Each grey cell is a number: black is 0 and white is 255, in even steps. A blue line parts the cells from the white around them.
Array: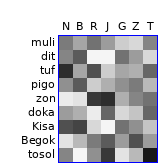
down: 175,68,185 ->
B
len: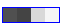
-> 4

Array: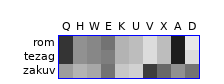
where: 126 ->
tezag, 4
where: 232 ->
rom, 10

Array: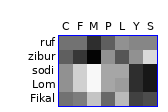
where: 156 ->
Lom, 5
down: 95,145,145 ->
C

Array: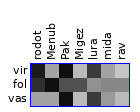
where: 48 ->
fol, 1
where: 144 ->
fol, 5
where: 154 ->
vas, 6
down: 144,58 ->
lura
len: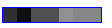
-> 7

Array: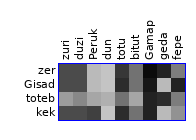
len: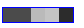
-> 5
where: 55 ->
zer, 5
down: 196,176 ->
dun
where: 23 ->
Gisad, 7

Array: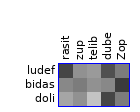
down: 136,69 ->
dube
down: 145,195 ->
telib
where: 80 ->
ludef, 4
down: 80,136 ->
dube
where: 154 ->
ludef, 3
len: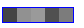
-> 5

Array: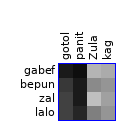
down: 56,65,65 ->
gotol
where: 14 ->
gabef, 2
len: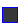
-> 1
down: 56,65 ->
gotol
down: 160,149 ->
kag

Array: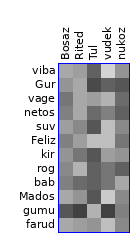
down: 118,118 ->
vudek
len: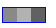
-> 3
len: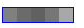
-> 5
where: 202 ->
Mados, 4
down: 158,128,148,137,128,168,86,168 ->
Bosaz
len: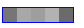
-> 5
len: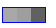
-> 3

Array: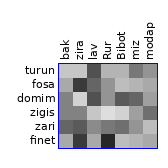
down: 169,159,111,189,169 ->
modap
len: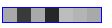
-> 7
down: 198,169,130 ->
bak
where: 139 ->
zari, 3

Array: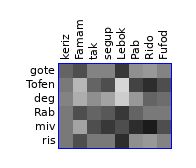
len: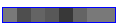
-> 8
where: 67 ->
Tofen, 6
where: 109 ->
deg, 8
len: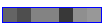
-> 7
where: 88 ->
Rab, 4
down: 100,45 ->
Pab
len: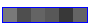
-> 6

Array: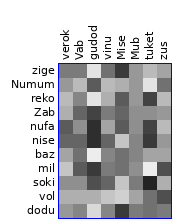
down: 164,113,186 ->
zus
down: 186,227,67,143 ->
tuket
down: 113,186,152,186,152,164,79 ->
zus
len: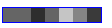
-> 7
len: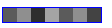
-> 7
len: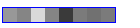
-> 8

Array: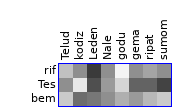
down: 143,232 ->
kodiz
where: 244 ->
rif, 5
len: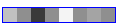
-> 8
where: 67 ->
Tes, 8
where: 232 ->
Tes, 2

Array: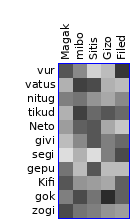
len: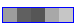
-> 5
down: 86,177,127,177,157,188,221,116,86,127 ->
Magak
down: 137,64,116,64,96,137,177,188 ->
mibo
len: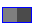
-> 2
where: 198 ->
Neto, 5
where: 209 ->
vur, 3
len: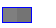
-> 2

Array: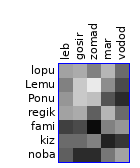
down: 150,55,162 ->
vodod
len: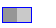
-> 2

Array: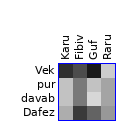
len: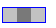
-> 3
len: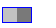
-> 2
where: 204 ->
Vek, 4
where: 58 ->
Dafez, 2
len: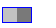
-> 2
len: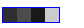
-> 4

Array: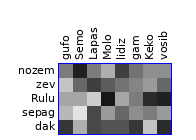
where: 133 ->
zev, 6
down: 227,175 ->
Semo
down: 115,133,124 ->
gam

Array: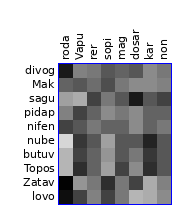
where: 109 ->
Mak, 3
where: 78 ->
Mak, 4
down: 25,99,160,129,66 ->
roda
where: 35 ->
nube, 7
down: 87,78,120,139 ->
sopi
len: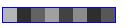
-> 8

